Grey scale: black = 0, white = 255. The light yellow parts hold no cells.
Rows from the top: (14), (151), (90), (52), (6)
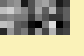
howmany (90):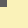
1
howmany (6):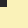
2
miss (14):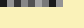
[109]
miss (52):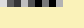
[12]

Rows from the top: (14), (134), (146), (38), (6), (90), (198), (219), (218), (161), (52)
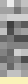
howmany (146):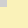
3
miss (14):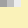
[177]

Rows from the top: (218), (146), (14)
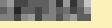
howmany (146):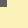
6
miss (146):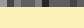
[111]
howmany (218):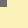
1
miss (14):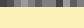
[139]
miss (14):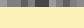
[83]

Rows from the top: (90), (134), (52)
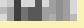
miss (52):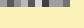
[173]
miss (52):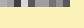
[185]
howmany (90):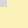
5
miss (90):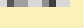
[200]

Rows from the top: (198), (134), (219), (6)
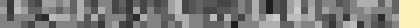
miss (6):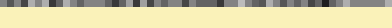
[115]
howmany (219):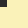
3
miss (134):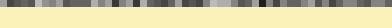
[203]
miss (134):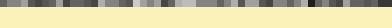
[145]

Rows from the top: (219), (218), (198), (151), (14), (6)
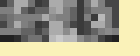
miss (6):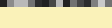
[86]
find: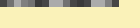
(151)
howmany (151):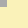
5
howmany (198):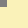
8
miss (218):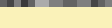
[155]

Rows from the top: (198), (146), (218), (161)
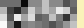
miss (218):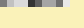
[82]
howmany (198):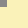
4
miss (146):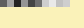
[181]
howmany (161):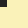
0
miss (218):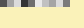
[95]
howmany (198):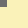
4

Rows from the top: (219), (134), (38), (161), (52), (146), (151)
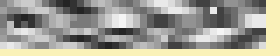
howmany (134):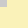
3
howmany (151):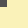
4

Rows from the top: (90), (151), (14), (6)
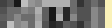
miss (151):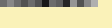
[123]
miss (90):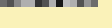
[66]
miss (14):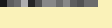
[162]

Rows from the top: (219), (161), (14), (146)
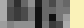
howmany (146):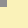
3
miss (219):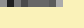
[47]
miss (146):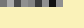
[157]
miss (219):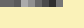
[31]
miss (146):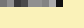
[157]
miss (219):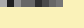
[91]
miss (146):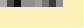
[131]

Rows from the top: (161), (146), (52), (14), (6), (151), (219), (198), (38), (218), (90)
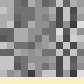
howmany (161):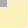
4
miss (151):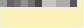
[209]
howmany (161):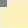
0
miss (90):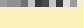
[184]
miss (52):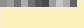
[130]

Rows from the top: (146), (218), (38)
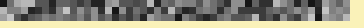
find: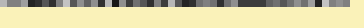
(218)
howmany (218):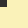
6
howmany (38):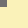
6
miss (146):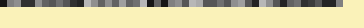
[73]
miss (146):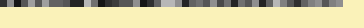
[171]

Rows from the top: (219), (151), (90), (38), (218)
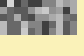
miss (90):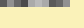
[119]
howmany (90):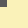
2
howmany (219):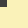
4

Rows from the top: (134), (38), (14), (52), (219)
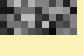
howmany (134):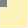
5
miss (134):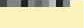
[176]
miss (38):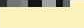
[146]

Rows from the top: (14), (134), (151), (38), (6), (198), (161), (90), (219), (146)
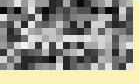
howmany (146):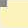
3
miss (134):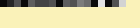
[24]

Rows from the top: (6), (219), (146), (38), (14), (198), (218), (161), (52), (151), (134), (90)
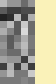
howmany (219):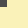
2
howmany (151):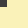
3
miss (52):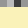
[162]
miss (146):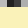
[47]
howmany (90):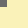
0

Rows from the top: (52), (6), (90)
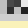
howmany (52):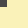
1
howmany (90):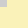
4
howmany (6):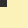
1
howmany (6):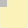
2
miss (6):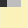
[34]
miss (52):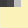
[232]
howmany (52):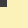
1

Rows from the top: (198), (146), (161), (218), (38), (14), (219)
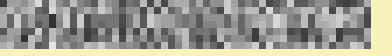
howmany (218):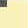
5
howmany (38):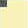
10

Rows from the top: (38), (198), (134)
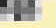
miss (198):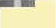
[145]
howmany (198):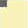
1
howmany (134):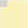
0
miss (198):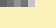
[130]

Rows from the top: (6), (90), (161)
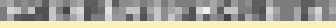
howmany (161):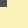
7
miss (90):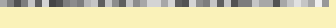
[109]
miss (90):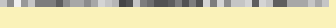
[224]
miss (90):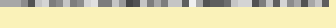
[182]
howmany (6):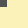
0

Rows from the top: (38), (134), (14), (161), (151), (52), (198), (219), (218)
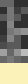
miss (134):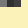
[90]
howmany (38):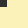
2
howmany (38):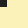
0
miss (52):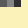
[62]
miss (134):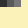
[62]

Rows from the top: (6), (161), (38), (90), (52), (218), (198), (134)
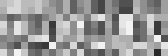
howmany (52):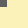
3
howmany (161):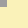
4

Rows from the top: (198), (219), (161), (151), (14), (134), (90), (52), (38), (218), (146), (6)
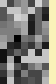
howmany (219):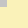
3
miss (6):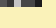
[182]
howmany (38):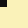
2
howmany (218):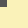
3
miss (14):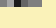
[139]

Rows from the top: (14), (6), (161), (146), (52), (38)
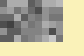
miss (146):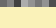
[160]
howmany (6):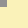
3

